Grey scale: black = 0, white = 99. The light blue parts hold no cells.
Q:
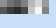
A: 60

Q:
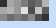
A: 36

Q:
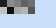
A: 43

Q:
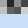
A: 27

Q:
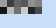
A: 50

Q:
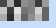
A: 39

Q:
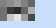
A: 67
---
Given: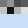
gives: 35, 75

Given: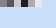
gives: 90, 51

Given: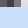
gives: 87, 36

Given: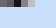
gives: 74, 41

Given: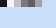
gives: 63, 9

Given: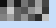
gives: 27, 51
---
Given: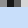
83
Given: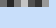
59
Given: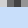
58
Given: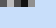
56
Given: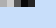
14
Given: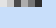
18
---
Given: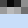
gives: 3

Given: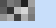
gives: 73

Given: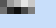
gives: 72

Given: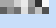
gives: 60

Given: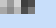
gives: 82

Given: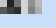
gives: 82
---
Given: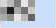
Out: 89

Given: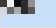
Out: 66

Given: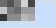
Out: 54

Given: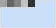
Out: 51

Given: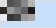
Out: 26

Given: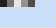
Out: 90

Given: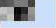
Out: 10

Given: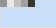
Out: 74
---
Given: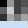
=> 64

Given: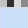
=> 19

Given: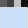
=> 25

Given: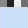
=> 14

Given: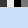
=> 92

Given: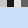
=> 10

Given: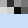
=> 80

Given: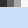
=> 39
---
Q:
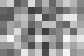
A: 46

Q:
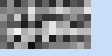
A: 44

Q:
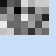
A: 74

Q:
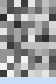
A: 23

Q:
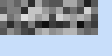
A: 33

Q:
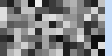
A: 29
